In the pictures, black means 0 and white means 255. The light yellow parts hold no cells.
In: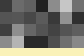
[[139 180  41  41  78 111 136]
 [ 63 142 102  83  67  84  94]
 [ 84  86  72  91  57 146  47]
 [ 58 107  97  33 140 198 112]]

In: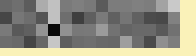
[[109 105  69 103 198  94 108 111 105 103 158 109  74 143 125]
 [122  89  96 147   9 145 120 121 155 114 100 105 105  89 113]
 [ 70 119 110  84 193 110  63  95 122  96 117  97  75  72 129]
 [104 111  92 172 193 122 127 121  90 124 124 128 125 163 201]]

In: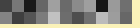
[[132  63  85 124 193 109  78 112 187 157 103]
 [ 66 120  25 102 160 106 139 159  22 154 111]]

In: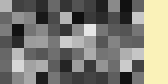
[[ 83 136 167  29 118  74  59  68  59  94  17 118]
 [107 215 162 174  93  36 158  58 148 109 203  67]
 [103 188 100  86 111  74 110 172 116 121 175 198]
 [ 81  42 156 159 120 204 185 159  86 132 100  96]
 [124  17 117 137  85  53 140 230 118  89  84 118]
 [103 148 133  24  74 182  16  58  43  76  27 199]
 [181  65  72  44 105  52  83  64  31 138  17  98]]

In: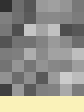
[[ 63 152  90 127 130 169 123]
 [146 108 142  89 155 204 188]
 [115 149 118 147 135 131 158]
 [124 127 174 139 162 162 190]
 [ 83 115 114 131 154 139 109]
 [120  78 197 165 194  77  87]
 [128 112  91 136 137 134 124]
 [ 48 109  86 154 160 149 120]]

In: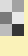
[[188  53]
 [121 232]
 [220 162]]

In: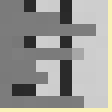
[[124 123 125 124 123 123 124 204 204]
 [124  41  42 207 205  42 206 205 206]
 [122 123 123 124 206  42 204 204 206]
 [123 123 123 206 205  42 205 205 206]
 [123 126 124 123 123 123 167 205 207]
 [123 120  42 206 204  42 205 206 205]
 [124 124 124 124 125 124 125 125 207]
 [123 124 124 123 124  42 205 204 206]
 [123 123  43 206 204  40 207 206 206]]
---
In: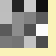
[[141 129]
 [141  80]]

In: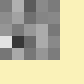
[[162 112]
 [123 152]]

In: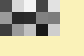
[[ 40  43]
 [153 192]]

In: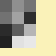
[[162  45]
 [ 93 181]]

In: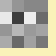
[[ 61 237]
 [184 154]]

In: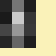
[[202  54]
 [151  57]]

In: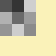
[[106 155]
 [205 139]]
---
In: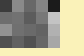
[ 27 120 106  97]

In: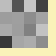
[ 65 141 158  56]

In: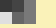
[121 102]

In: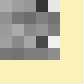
[231 128 138 138 119]

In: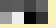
[100   4]

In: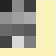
[ 62 159 105]

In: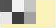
[197  62]

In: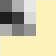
[231  58 174]
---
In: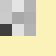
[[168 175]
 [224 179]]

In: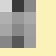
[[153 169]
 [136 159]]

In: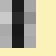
[[ 41 144]
 [ 24 174]]

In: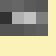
[[176 194]
 [ 84  91]]

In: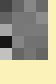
[[120 119]
 [120 122]]

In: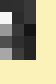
[[43 57]
 [57 21]]

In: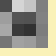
[[84 82]
 [58 50]]

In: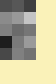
[[153 196]
 [107 118]]

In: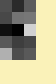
[[116 119]
 [  2 209]]
